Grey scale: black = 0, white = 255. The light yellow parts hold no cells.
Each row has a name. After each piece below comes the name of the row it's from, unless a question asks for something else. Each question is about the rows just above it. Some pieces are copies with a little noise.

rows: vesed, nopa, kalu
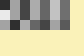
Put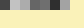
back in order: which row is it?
vesed
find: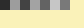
vesed
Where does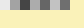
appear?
nopa
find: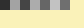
vesed
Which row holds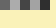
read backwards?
vesed

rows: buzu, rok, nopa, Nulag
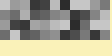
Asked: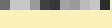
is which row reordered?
nopa
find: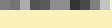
rok
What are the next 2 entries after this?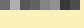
[132 187]

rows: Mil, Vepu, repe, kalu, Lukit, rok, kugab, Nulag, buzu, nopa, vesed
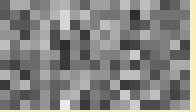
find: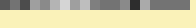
Vepu
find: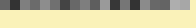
kugab

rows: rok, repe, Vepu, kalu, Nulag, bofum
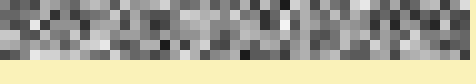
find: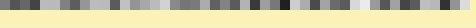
rok
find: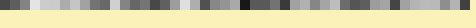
bofum
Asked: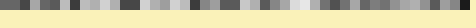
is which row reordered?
rok
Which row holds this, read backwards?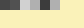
Nulag
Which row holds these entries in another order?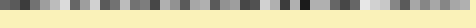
Nulag
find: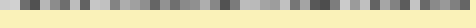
kalu
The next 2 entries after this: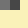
[102 158]

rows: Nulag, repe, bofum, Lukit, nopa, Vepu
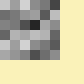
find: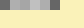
Lukit
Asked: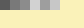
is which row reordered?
nopa
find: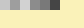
Nulag
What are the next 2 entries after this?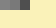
[ 37 167]

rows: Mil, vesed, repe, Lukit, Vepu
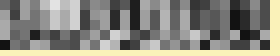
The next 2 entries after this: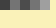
[ 98 209]
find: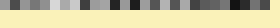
vesed
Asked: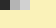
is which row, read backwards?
Vepu
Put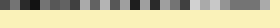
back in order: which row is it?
repe
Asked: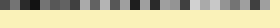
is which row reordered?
vesed

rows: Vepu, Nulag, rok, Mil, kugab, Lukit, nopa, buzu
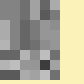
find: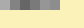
rok
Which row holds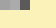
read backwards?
buzu

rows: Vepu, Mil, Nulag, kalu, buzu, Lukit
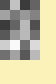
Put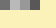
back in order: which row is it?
kalu
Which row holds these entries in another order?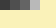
Nulag

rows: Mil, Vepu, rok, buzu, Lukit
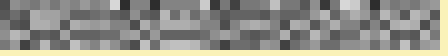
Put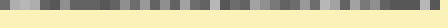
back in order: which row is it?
buzu
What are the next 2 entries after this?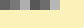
[143  87]

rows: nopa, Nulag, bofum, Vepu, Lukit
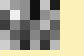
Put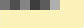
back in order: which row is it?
Vepu
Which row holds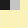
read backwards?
nopa
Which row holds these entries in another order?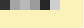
Lukit
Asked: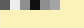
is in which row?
Nulag
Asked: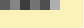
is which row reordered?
Vepu
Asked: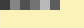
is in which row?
bofum

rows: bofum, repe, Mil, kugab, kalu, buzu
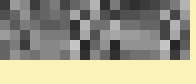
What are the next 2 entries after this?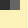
[113 113]
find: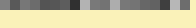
Mil
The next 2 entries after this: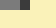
[167  80]
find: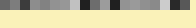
kalu

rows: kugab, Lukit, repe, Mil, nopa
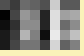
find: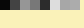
Lukit
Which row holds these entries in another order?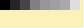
Lukit

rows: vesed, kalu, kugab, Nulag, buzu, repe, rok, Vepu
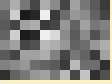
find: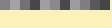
vesed
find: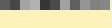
kugab
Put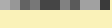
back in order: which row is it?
kugab

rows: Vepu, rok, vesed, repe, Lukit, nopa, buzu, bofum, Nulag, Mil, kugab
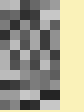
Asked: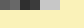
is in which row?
rok
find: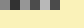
vesed
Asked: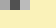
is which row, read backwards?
Lukit
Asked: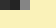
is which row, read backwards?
kugab
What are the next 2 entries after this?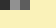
[167  59]
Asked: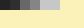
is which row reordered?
kugab
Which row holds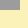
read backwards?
Mil

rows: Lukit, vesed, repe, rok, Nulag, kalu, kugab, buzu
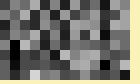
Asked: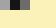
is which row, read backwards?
Lukit
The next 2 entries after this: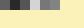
[74 85]
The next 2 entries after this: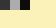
[108 108]
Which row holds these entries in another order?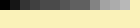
kalu
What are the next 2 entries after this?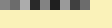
[ 21 163]
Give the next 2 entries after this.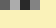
[ 31 154]
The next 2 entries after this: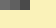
[142 108]

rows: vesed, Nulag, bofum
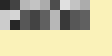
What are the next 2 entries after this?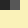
[67 96]
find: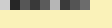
bofum

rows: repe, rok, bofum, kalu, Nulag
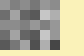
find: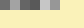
kalu
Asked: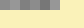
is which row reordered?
repe
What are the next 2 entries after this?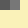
[163  80]
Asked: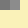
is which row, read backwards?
repe
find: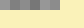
repe

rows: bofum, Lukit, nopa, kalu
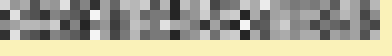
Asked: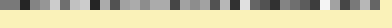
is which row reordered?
kalu
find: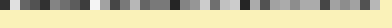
kalu
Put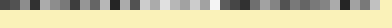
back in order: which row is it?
nopa
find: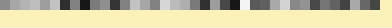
nopa
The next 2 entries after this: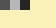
[193 150]

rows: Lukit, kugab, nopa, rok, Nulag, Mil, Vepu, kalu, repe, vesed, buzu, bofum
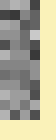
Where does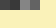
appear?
kugab
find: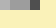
vesed
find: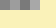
buzu

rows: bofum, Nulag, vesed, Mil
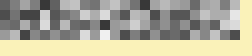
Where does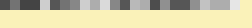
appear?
Nulag
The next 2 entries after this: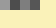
[144  97]
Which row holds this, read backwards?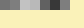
bofum

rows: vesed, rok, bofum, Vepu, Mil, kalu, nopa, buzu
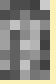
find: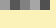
Vepu
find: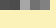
buzu
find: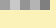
bofum
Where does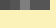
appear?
rok

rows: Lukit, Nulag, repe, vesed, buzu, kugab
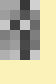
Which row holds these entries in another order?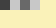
repe
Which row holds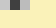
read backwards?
kugab
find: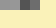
buzu

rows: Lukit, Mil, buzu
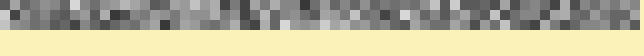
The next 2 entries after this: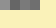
[122 111]
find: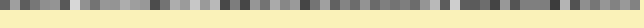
Lukit
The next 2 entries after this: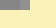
[102 144]
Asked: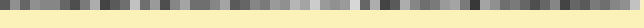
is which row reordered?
buzu
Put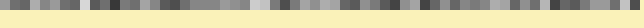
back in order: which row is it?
buzu
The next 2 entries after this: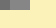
[ 78 164]

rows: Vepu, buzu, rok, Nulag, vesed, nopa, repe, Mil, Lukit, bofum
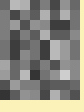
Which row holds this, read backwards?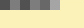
repe
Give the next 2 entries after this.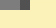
[92 92]
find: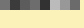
vesed

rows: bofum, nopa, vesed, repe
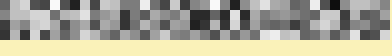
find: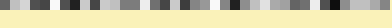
bofum
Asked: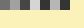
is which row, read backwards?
vesed

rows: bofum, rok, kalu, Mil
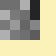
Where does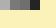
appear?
rok
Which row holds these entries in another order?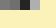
rok

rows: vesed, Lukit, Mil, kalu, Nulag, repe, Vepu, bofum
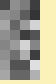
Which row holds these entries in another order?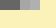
bofum
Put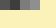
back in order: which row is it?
kalu
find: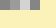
Nulag
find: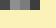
vesed
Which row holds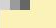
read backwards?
Mil

